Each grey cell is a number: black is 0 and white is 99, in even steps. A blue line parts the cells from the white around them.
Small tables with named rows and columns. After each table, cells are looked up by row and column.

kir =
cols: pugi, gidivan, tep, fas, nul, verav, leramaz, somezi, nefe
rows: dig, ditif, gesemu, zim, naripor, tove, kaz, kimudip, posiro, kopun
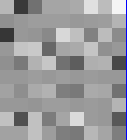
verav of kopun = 47
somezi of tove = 59
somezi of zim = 56
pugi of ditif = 56
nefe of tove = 59
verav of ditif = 59
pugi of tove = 59
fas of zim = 40
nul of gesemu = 84
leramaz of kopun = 71
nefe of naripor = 28
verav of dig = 66

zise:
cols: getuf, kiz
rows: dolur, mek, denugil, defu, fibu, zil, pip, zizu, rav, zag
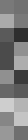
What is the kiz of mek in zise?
47
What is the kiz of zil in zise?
23
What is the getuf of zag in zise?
59
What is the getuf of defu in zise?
29
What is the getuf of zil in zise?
56
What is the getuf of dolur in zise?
47
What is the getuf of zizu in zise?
80
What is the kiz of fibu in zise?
67
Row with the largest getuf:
zizu

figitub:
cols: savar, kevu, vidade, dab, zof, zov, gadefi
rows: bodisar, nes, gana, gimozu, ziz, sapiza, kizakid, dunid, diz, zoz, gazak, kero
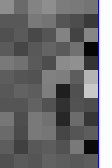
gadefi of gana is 52
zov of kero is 34
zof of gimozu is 35
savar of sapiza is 36
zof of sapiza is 49
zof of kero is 36
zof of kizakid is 12
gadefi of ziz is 20
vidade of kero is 33
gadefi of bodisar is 45
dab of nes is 45
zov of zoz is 33
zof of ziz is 54
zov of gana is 26
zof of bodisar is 48
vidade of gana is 28
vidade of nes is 47
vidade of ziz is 35
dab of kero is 38
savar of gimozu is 35

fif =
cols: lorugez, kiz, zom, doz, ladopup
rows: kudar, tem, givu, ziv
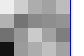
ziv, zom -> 67
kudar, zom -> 67
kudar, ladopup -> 73
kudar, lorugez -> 92
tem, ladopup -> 57
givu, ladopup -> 49
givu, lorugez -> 44
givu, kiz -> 59

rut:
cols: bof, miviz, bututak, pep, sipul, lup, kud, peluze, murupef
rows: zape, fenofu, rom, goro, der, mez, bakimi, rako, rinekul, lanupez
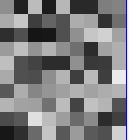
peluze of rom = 81
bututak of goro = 57
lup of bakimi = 69
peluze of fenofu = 19
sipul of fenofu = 31
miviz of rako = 63
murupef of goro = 68
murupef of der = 68
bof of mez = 66
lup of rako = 26
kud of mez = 72
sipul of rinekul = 61
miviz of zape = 13
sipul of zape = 71
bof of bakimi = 34
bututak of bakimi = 52
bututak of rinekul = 87
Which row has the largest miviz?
fenofu

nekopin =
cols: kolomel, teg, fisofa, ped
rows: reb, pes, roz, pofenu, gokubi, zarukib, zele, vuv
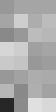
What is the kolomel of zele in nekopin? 71
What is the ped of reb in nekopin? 64
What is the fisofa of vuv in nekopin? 87
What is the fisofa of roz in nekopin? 73
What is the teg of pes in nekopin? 80
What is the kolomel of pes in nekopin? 64
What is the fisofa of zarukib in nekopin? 67
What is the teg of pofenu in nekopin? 80
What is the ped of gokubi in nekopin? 61
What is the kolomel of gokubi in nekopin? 78
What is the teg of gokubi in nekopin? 76
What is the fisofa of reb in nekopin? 64
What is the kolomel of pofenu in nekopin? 83
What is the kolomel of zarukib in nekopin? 59
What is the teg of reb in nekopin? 64
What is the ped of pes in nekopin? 73
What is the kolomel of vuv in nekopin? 15

